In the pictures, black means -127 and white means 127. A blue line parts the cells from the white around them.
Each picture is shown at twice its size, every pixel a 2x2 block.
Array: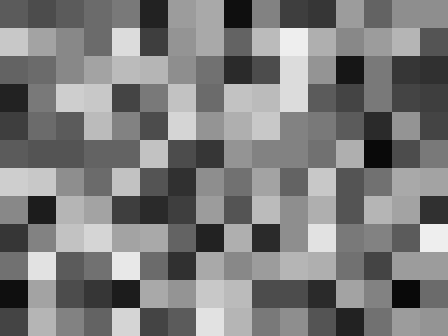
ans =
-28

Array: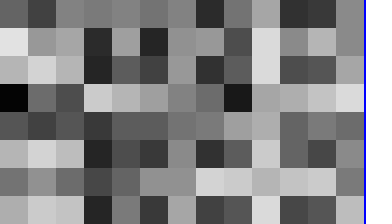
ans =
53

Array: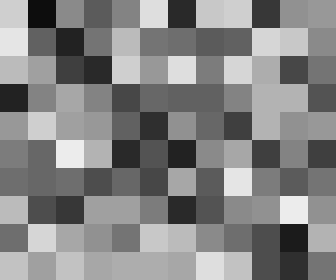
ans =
59

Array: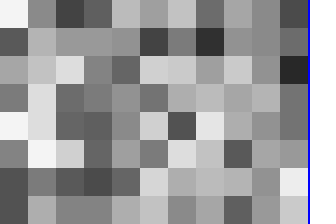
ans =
38

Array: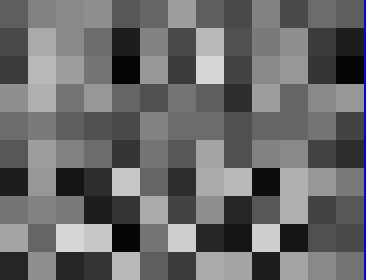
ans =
-68

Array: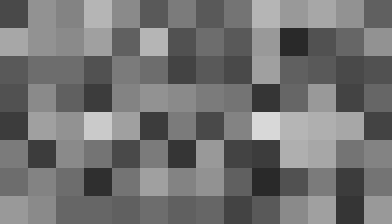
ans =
-38

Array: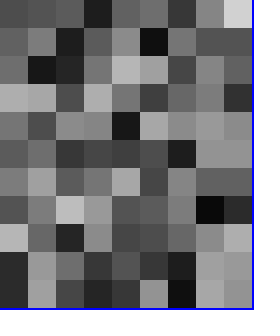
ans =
-17

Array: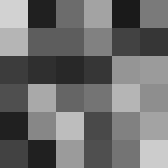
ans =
-67
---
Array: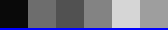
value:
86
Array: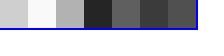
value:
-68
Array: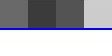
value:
-44
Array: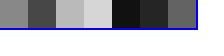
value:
-90
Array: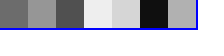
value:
-112
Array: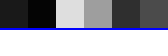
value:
-80
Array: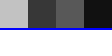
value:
-39
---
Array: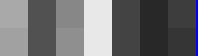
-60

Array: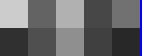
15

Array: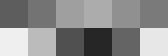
-89

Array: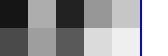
-38

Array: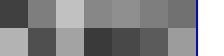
-55

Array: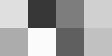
123
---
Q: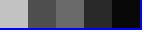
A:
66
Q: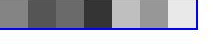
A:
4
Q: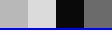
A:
56
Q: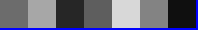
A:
-19
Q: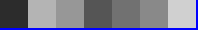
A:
-83
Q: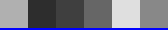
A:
48
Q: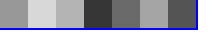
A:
24
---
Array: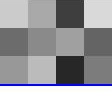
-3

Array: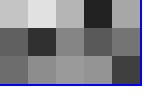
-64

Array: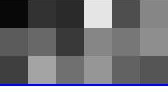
-42

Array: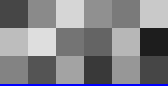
-57

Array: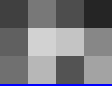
35

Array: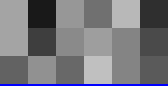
-37

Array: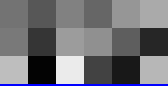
55

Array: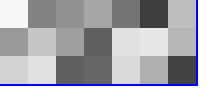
-60

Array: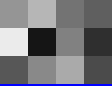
-52
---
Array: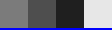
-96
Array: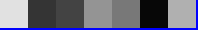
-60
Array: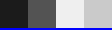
111
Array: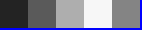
46
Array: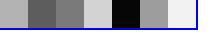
-5
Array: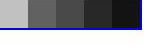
-54
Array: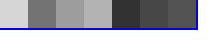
29
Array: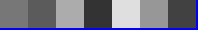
44
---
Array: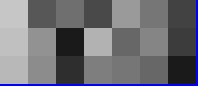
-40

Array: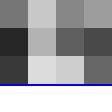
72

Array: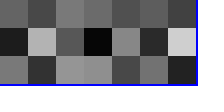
-55

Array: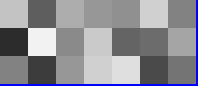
-33

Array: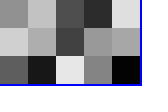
66

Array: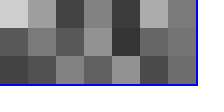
30
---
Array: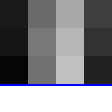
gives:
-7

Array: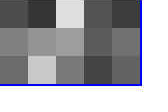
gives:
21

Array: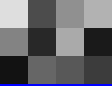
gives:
-87

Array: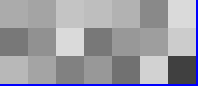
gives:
17

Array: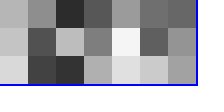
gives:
-46

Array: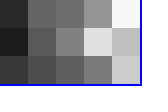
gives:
-38

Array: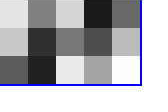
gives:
-79

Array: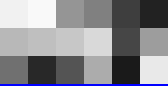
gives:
63

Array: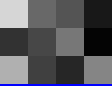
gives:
-56

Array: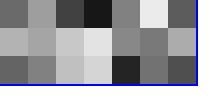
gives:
37
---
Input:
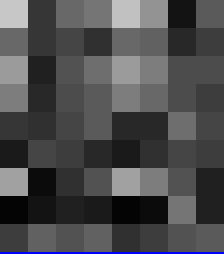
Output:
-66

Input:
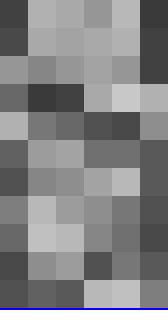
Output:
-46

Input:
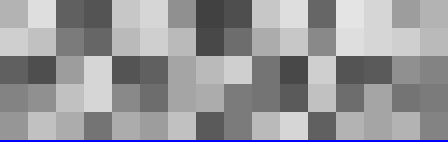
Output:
22

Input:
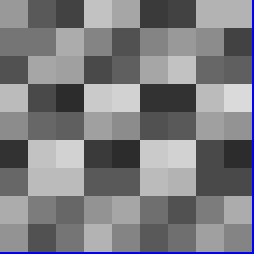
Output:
19

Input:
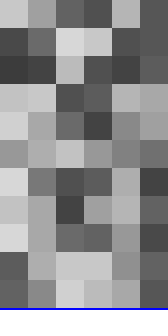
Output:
-29
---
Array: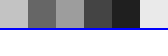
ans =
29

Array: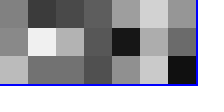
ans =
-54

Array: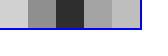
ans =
-81

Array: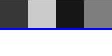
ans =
-105

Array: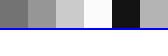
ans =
75

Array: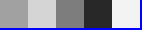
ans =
-2
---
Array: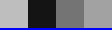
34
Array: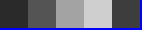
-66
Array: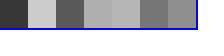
15
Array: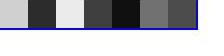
-51
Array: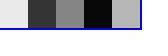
55
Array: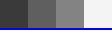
116
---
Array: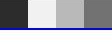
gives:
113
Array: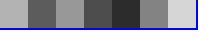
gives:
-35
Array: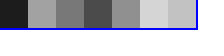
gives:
34
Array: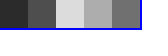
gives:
-49
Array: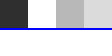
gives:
127
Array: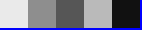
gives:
14
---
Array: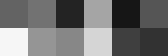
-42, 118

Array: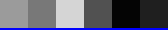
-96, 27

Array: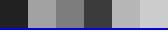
76, -94

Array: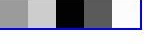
124, 27

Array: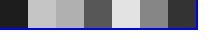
-76, -98

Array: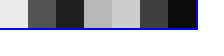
-116, 106

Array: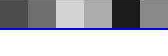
9, -50

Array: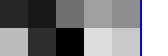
15, 59
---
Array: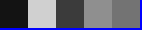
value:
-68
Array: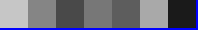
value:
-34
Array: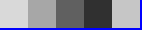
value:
-31
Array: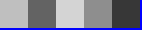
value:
84
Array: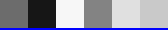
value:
3
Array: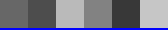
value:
2
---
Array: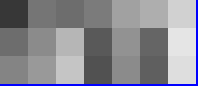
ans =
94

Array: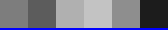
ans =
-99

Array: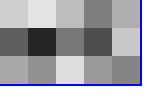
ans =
5

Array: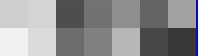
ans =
-72

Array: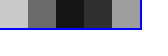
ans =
30

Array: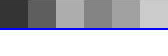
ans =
75
